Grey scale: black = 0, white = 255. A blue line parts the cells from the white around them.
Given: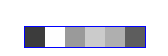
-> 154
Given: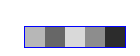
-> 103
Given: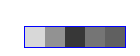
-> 146
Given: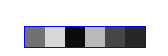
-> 11
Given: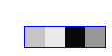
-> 197
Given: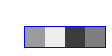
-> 156
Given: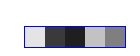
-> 58
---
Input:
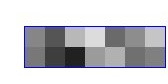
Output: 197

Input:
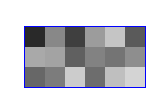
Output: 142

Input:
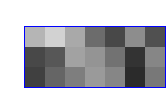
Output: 134

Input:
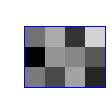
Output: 87

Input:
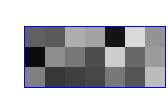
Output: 155

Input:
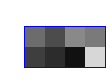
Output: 122

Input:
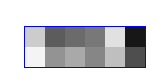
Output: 23
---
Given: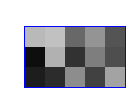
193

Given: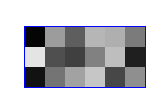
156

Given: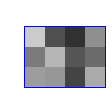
80

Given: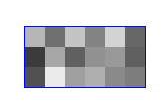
111

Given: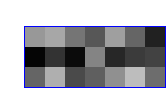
167

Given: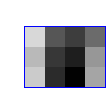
86
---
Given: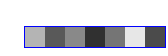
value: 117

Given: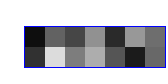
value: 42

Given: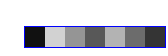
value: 179

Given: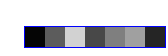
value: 127

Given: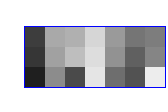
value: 154

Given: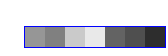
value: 99

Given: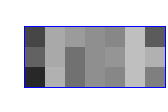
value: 135

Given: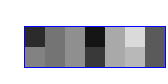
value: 169

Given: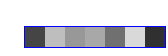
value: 112

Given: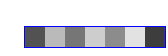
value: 140
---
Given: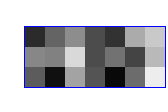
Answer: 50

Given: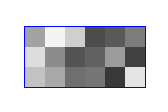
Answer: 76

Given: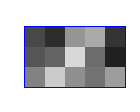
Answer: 149

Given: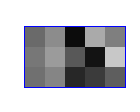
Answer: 12

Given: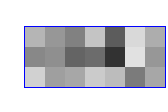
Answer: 92

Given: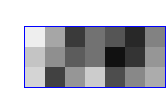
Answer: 85

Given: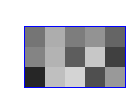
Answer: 125

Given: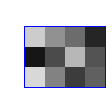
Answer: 145

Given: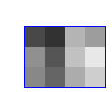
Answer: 50

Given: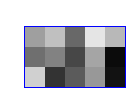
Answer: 104
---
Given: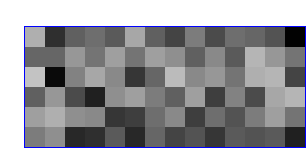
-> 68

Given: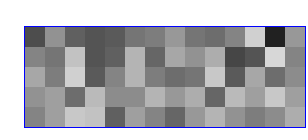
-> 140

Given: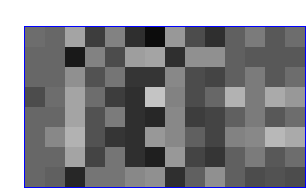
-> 109

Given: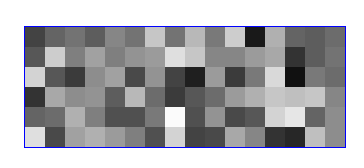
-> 108

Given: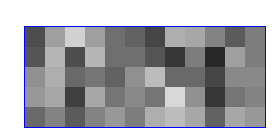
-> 137

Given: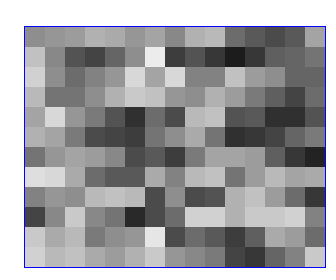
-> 101

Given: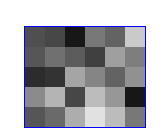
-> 145

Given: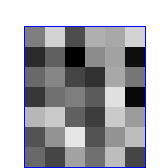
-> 119

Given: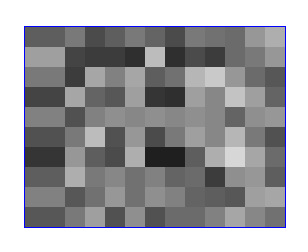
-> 87
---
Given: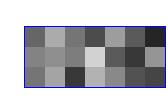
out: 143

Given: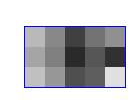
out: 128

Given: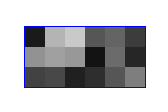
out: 160

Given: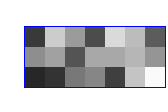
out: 161

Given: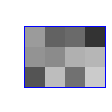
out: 139

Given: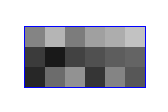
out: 25
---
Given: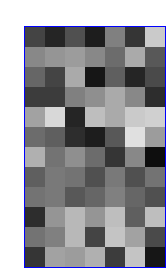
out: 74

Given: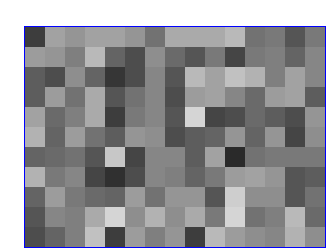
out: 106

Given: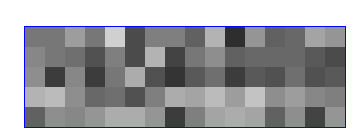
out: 127

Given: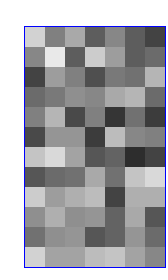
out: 107

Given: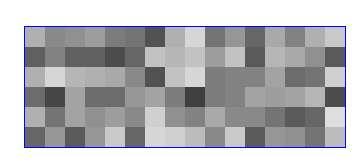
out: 222
